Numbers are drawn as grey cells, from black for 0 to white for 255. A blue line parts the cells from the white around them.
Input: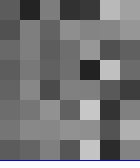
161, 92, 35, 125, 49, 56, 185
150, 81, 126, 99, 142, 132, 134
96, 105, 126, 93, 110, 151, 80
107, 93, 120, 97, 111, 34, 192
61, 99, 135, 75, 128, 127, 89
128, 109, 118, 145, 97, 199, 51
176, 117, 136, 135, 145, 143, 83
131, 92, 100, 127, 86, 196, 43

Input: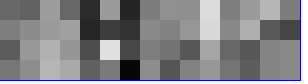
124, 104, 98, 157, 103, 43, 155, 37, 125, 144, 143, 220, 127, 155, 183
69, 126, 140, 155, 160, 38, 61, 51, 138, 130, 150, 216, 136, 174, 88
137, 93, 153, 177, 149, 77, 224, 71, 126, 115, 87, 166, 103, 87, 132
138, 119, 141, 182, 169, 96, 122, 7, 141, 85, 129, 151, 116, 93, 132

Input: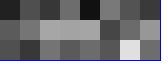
58, 33, 79, 55, 109, 17, 121, 83
151, 91, 117, 166, 163, 165, 70, 107
109, 80, 56, 116, 90, 108, 86, 224

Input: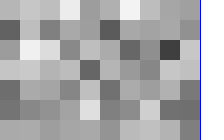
160, 182, 198, 190, 236, 157, 176, 243, 189, 166
145, 98, 190, 128, 169, 158, 91, 168, 163, 168
199, 156, 240, 220, 137, 190, 171, 103, 143, 63
192, 197, 201, 180, 188, 102, 181, 154, 135, 198
121, 110, 170, 165, 134, 191, 113, 171, 158, 177
111, 116, 136, 146, 163, 223, 128, 140, 207, 113
127, 170, 171, 158, 166, 169, 148, 186, 192, 179

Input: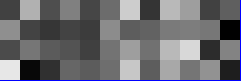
95, 65, 177, 78, 128, 70, 108, 205, 52, 185, 158, 65
1, 143, 67, 54, 67, 60, 140, 93, 98, 122, 125, 119
131, 75, 118, 91, 83, 64, 115, 158, 113, 185, 216, 44
30, 231, 8, 48, 102, 92, 110, 199, 93, 168, 117, 146

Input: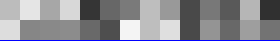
48, 188, 229, 167, 216, 53, 103, 122, 190, 153, 73, 120, 89, 182
115, 221, 134, 137, 140, 105, 78, 244, 190, 223, 73, 148, 104, 158

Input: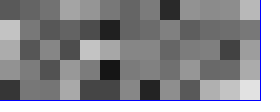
184, 89, 100, 114, 164, 149, 120, 101, 123, 41, 146, 139, 141
120, 195, 120, 87, 99, 76, 32, 100, 108, 128, 94, 107, 110
157, 172, 86, 134, 77, 195, 167, 134, 134, 102, 124, 127, 66
171, 146, 124, 82, 152, 124, 21, 123, 129, 112, 150, 105, 106
226, 54, 119, 117, 169, 69, 69, 135, 35, 142, 89, 176, 195

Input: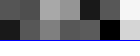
246, 85, 78, 168, 149, 25, 87
213, 25, 87, 127, 87, 91, 0

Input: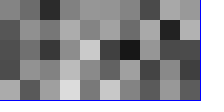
153, 132, 108, 43, 129, 150, 148, 132, 74, 168
178, 86, 144, 119, 172, 132, 162, 108, 169, 34
75, 79, 112, 56, 141, 202, 64, 23, 150, 74
63, 76, 146, 130, 187, 138, 98, 160, 68, 137
92, 171, 89, 159, 220, 121, 200, 131, 90, 152
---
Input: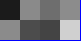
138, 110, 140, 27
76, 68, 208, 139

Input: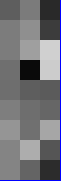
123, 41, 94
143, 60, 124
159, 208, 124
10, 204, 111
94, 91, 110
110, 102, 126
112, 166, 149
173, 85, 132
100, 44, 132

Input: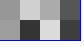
208, 171, 86, 151
52, 219, 62, 158

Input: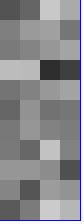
101, 200, 170, 83
154, 160, 118, 127
132, 151, 164, 122
186, 46, 63, 188
130, 152, 163, 116
146, 114, 118, 102
150, 130, 124, 120
103, 194, 130, 121
150, 140, 80, 150
85, 156, 147, 133
123, 203, 182, 90

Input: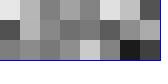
182, 128, 162, 130, 224, 193, 83, 230
181, 136, 112, 120, 92, 142, 170, 80
139, 121, 142, 202, 130, 27, 64, 125

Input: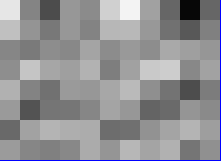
132, 76, 151, 139, 208, 243, 161, 102, 7, 102, 230
148, 120, 151, 131, 183, 184, 152, 113, 88, 128, 192
122, 141, 136, 164, 140, 153, 141, 169, 159, 150, 134
197, 166, 159, 178, 126, 161, 201, 205, 136, 162, 142
131, 113, 154, 151, 167, 186, 143, 115, 77, 124, 177
83, 117, 118, 134, 164, 151, 100, 106, 149, 138, 154
162, 180, 174, 172, 109, 112, 146, 164, 180, 158, 105
134, 128, 136, 171, 149, 183, 164, 177, 117, 144, 155
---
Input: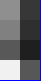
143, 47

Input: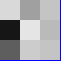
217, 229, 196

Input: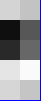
212, 87

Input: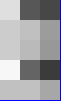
223, 192, 152

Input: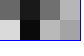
104, 10

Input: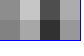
141, 167

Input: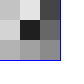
195, 31, 139

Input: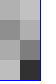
177, 175

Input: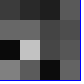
59, 104, 70, 99
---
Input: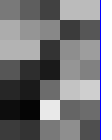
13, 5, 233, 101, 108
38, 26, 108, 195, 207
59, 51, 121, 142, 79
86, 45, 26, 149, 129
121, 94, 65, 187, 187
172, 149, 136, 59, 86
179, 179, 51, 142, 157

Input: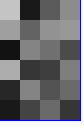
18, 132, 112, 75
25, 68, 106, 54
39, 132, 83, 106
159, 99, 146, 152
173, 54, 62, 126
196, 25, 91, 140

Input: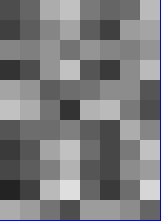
35, 64, 186, 222, 101, 58, 109, 214
51, 77, 148, 193, 85, 58, 140, 186
58, 85, 164, 193, 109, 71, 121, 193
64, 93, 133, 164, 93, 64, 156, 164
71, 93, 127, 178, 85, 71, 140, 156
77, 101, 172, 193, 121, 101, 109, 186
85, 109, 109, 127, 93, 71, 172, 133
133, 127, 148, 115, 148, 133, 127, 148
164, 148, 93, 109, 115, 140, 140, 85
172, 156, 115, 77, 156, 156, 140, 101
193, 172, 115, 51, 178, 186, 121, 77

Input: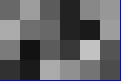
49, 26, 170, 144, 116, 76
104, 157, 91, 34, 136, 151
123, 18, 91, 55, 194, 84
170, 110, 104, 34, 26, 157

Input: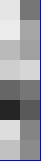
37, 89
102, 118
186, 160
193, 139
206, 214
221, 132
229, 118
235, 166

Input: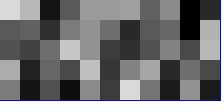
81, 66, 110, 198, 146, 60, 48, 81, 131, 73, 184
89, 97, 48, 123, 146, 110, 41, 89, 103, 1, 178
123, 21, 81, 14, 139, 60, 217, 116, 27, 146, 27
172, 34, 103, 73, 191, 54, 131, 166, 41, 110, 73
217, 184, 21, 89, 154, 154, 160, 97, 139, 1, 41

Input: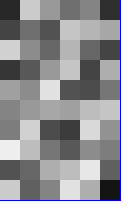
40, 203, 153, 111, 132, 47
54, 88, 153, 197, 68, 174
68, 111, 82, 197, 181, 167
82, 103, 174, 189, 231, 96
125, 209, 76, 60, 217, 146
132, 153, 167, 160, 189, 197
160, 140, 225, 82, 76, 118
203, 96, 132, 225, 174, 20
209, 140, 103, 181, 103, 68
238, 189, 118, 88, 140, 125
